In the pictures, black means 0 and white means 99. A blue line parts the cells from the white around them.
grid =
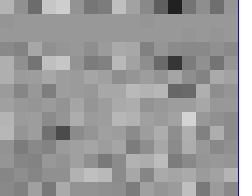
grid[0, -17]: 70
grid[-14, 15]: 43
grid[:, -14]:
[77, 59, 59, 56, 74, 65, 49, 60, 54, 44, 51, 59, 56, 47]
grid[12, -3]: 60
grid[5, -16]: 60
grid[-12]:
[59, 59, 59, 59, 59, 59, 59, 59, 59, 59, 59, 59, 59, 58, 59, 58, 59]
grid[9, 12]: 55
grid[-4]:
[57, 48, 53, 51, 60, 62, 64, 61, 64, 48, 55, 65, 54, 67, 59, 53, 56]
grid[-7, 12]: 61
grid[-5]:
[71, 58, 61, 44, 29, 54, 58, 62, 61, 54, 61, 67, 55, 68, 50, 67, 54]
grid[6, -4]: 41
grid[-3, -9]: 54
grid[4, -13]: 77
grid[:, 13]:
[45, 59, 58, 53, 48, 55, 41, 61, 82, 68, 67, 53, 66, 74]
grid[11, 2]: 51
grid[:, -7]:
[53, 58, 59, 50, 55, 61, 69, 57, 62, 61, 55, 67, 52, 62]
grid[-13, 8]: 59
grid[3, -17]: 53
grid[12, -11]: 74
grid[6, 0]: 60
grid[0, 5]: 57
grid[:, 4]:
[80, 59, 59, 58, 77, 61, 61, 57, 58, 29, 60, 57, 56, 66]
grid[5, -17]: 68
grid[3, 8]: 66
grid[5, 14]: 51
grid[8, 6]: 60
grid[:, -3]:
[55, 59, 59, 53, 56, 51, 68, 65, 59, 50, 59, 58, 60, 47]
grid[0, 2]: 42

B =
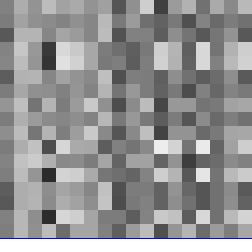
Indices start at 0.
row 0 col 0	50
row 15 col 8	48
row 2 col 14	34
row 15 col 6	64
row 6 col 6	51
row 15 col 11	78
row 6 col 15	40
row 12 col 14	89
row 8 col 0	48
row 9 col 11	26
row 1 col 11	38
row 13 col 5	60
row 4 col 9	36
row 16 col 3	73
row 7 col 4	48
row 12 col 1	73
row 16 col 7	50
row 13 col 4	64
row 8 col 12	48
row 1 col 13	31
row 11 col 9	63
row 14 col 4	67
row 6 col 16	51
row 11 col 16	54
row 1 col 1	63
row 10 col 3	30
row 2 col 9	50
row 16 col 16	49
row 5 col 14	36
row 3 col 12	70
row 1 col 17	44
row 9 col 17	65
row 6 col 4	50
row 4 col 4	87
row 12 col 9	39
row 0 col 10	80

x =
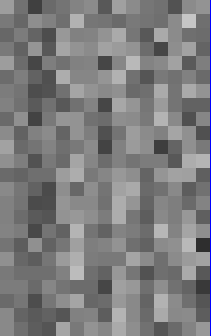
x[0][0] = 61
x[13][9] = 66
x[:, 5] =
[51, 69, 50, 57, 50, 52, 64, 44, 57, 57, 47, 64, 67, 40, 53, 59, 70, 62, 68, 73, 42, 64, 50, 47]
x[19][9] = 46
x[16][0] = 51
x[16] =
[51, 48, 28, 45, 38, 70, 45, 38, 51, 48, 42, 71, 51, 64, 55]
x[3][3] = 34
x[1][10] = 45
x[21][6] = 40
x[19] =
[47, 43, 43, 43, 50, 73, 43, 38, 59, 46, 32, 43, 41, 66, 34]
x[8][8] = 55
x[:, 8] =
[62, 41, 66, 60, 52, 69, 56, 65, 55, 45, 50, 50, 59, 63, 67, 67, 51, 57, 47, 59, 62, 59, 70, 66]
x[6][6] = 57
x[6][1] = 45
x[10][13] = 56
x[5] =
[42, 49, 38, 31, 67, 52, 52, 58, 69, 44, 33, 47, 44, 50, 41]
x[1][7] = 45
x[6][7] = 53
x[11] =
[56, 49, 32, 47, 41, 64, 52, 42, 50, 45, 48, 48, 34, 67, 70]
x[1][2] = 55
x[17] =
[45, 36, 56, 38, 46, 62, 49, 51, 57, 43, 38, 54, 56, 72, 18]
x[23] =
[53, 43, 36, 33, 64, 47, 57, 52, 66, 55, 44, 33, 41, 51, 59]
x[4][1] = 42
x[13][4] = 55
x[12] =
[41, 39, 43, 43, 61, 67, 47, 52, 59, 55, 39, 58, 63, 62, 37]
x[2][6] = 51
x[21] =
[41, 46, 30, 46, 55, 64, 40, 42, 59, 53, 39, 69, 54, 43, 33]
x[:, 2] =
[25, 55, 39, 58, 27, 38, 30, 35, 26, 50, 45, 32, 43, 38, 29, 35, 28, 56, 36, 43, 41, 30, 35, 36]
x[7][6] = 51
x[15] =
[50, 42, 35, 33, 57, 59, 55, 48, 67, 46, 36, 53, 49, 59, 37]
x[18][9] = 64
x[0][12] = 32
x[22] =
[53, 39, 35, 38, 33, 50, 51, 36, 70, 53, 41, 66, 53, 54, 36]

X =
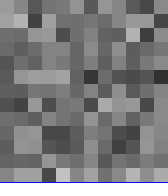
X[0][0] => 60
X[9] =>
[40, 56, 58, 28, 28, 36, 49, 45, 30, 26, 57, 52]
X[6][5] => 40
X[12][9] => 70
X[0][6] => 34
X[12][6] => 63
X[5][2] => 61
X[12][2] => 62
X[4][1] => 43
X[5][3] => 60
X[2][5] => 43
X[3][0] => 41
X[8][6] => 57
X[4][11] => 53
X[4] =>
[33, 43, 38, 51, 47, 40, 49, 37, 50, 37, 47, 53]
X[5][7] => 42
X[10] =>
[36, 57, 56, 33, 30, 35, 55, 41, 25, 33, 58, 50]
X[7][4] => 45
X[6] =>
[37, 36, 46, 45, 49, 40, 51, 36, 55, 35, 43, 51]
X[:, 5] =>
[57, 43, 43, 40, 40, 38, 40, 47, 41, 36, 35, 43, 52]
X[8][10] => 47
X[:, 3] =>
[45, 62, 59, 51, 51, 60, 45, 30, 51, 28, 33, 58, 28]
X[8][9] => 38
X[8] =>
[43, 41, 37, 51, 45, 41, 57, 41, 52, 38, 47, 53]
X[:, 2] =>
[34, 26, 58, 42, 38, 61, 46, 59, 37, 58, 56, 39, 62]
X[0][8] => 52
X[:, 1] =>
[52, 69, 42, 37, 43, 58, 36, 26, 41, 56, 57, 40, 62]
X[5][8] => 32
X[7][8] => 57
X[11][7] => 34

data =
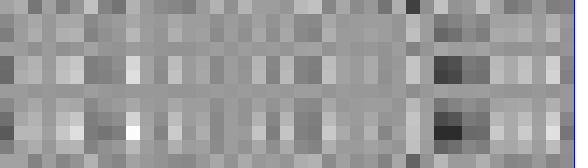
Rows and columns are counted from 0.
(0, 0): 63
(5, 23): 74
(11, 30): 57
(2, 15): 54
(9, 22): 48
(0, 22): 75
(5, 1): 67
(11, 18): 59
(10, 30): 61
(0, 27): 45
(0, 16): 56
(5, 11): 54
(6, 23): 58
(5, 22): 48
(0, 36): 47
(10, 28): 58
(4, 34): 45
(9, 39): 87
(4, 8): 55
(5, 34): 44
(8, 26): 65
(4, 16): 61
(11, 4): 52
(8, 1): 65
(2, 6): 51
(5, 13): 60
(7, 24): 59
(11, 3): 61
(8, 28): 59
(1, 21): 54
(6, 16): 59
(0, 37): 51
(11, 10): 59
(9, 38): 63
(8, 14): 64
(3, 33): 60
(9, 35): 78
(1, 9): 65
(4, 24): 63
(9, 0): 35

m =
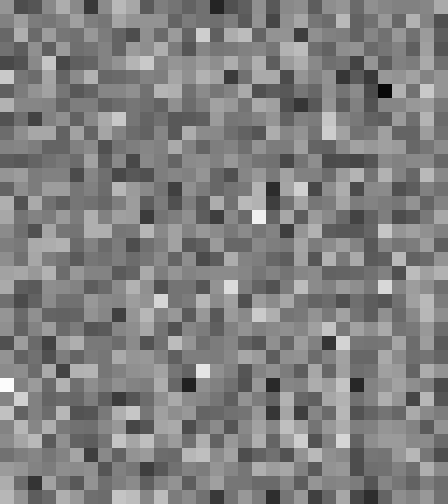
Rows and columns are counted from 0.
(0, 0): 58
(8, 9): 46
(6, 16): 51
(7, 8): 42
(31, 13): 44
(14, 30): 39
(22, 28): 41
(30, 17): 53
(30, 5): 44
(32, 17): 30
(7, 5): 49
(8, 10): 39
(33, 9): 46
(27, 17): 32
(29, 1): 38
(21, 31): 48
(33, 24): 59
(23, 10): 65
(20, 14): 33
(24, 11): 44
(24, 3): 26
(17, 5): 41
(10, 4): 39
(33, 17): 46
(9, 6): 39
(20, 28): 52
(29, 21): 24
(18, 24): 47
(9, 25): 44
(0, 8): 72
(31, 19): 39
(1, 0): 50
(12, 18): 59
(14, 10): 36
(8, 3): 50
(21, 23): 42
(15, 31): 65
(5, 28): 57
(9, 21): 57
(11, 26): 33

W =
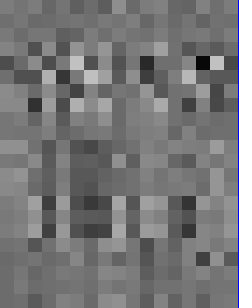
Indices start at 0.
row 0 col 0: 48
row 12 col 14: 44
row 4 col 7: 54
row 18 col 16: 35
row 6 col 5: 26
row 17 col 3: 44
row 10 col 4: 46
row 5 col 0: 43
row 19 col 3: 43
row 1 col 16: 43
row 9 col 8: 42
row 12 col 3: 37
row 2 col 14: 47
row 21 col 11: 51
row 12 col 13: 46
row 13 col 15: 58
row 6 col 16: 48
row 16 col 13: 21
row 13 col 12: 47
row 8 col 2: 39
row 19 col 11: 42
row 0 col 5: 37
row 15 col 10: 54
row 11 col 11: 52
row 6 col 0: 54
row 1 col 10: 40
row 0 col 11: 50
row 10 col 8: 40
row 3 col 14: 40
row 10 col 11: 47
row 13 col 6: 32
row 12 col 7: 38
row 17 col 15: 47
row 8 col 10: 50
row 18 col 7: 47
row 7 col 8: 41
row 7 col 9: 48
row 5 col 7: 62
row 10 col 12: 51
